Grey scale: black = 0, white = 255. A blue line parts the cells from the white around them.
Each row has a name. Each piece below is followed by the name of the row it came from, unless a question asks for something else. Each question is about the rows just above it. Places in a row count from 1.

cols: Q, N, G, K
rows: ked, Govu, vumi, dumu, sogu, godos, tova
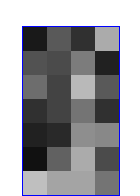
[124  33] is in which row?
Govu
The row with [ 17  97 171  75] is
godos
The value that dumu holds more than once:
[48]

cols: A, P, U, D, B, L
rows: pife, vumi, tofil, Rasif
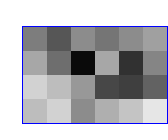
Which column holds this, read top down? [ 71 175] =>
D
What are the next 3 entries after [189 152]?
[71 63 98]
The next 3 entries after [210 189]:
[152  71  63]
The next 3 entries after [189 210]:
[140 175 196]
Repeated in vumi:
[167]

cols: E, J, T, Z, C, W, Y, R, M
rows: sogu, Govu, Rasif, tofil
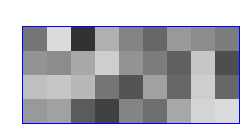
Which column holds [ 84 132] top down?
C
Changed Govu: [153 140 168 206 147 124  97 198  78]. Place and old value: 1, [147]
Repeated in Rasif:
[103]
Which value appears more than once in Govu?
[147]
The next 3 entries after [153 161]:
[ 91  65 132]

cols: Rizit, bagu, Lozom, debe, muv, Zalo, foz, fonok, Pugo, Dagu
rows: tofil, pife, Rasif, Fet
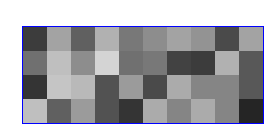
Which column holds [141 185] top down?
Lozom
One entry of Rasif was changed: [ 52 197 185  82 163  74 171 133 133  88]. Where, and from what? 5, [155]
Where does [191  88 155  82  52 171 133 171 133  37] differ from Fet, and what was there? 2, [96]
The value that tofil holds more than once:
[163]
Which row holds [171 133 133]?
Rasif

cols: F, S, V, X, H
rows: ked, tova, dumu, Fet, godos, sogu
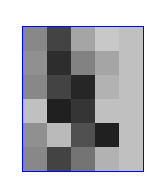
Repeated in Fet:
[192]
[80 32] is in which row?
godos

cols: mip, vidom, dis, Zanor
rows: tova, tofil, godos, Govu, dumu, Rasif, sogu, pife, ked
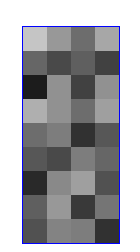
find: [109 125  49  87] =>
dumu
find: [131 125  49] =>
ked
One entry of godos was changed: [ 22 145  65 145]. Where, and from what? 1, [28]
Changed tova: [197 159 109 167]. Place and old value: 2, [152]

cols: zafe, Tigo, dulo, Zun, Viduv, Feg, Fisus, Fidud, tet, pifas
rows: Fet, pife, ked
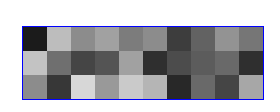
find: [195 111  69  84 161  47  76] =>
pife
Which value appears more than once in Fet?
[140]

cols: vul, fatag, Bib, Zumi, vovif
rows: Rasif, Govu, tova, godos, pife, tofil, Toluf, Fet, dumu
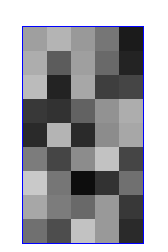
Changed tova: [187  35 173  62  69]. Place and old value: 3, [167]
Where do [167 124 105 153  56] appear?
Fet
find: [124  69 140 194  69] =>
tofil

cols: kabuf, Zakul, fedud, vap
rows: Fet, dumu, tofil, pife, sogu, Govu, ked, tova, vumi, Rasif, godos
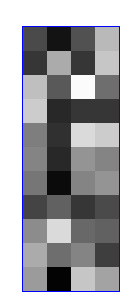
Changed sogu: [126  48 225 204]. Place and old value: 3, [218]
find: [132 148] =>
ked
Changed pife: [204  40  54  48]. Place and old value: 4, [54]
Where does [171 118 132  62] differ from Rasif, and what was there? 2, [110]
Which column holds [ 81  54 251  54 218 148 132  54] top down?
fedud

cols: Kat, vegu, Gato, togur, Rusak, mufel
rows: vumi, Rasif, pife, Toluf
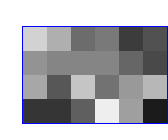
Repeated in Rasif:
[133]
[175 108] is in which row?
vumi
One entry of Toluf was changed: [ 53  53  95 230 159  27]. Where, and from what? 4, [238]
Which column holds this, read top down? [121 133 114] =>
togur
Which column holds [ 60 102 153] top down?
Rusak
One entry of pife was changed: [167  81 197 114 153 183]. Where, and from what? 2, [87]

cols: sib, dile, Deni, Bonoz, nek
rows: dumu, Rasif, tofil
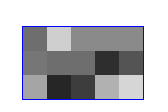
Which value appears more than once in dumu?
[138]
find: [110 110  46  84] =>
Rasif
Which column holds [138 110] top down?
Deni
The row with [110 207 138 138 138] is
dumu
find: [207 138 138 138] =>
dumu
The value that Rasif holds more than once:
[110]

